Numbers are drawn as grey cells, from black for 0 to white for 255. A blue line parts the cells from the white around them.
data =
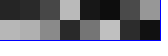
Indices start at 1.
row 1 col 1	37
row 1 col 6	13
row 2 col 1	183
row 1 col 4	186
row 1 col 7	74

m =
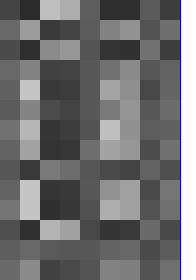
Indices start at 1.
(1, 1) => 68
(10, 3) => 54
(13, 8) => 75
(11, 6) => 174
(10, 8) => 74
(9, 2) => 58
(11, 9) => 111
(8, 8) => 76
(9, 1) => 86
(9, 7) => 67
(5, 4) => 60
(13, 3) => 89
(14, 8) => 82
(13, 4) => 87
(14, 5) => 84
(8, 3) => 52
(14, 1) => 106
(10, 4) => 57
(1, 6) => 45
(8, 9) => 112
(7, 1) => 113
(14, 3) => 65
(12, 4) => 161
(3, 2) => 46
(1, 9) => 61
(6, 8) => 87
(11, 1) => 117
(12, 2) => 48
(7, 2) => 182
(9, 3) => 121
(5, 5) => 88
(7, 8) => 93
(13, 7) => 103
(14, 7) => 126
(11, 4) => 55
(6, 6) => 121

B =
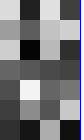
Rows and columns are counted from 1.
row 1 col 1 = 219
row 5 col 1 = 78
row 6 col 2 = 140
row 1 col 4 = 63
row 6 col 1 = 62
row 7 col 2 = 21
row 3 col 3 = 185
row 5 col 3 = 101
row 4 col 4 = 67

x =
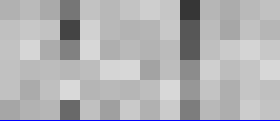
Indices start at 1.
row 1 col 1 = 177
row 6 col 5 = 192
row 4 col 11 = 207
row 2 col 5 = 209
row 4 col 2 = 186
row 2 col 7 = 179
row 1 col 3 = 170
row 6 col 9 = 203
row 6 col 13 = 204
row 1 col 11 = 182
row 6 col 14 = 195
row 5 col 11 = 195
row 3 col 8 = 179
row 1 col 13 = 185
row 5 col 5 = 181
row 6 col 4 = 105
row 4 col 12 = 189
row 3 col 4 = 129
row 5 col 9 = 216
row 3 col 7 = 185
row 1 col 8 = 206
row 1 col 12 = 172
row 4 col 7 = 215
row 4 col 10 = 140
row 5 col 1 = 193

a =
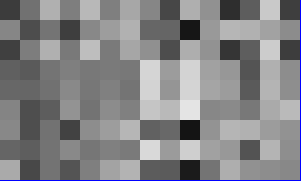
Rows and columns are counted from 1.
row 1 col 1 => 60
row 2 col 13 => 177
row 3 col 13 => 94
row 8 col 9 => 155
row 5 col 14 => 180
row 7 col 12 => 181
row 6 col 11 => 135
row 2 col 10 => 22
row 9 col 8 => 92
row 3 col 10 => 174
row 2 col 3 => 116
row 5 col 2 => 102
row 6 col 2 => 78
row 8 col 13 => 83
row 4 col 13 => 84
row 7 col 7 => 182
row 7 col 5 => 141
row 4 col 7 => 120
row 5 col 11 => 165
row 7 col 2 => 78
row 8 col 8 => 217
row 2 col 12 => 182
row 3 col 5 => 190
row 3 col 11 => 146
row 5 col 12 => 156
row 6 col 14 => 170
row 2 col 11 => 153
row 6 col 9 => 185
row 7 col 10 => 20
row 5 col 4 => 137
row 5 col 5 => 119
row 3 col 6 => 122
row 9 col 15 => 136
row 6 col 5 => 115
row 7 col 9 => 104
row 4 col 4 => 127
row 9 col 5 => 127
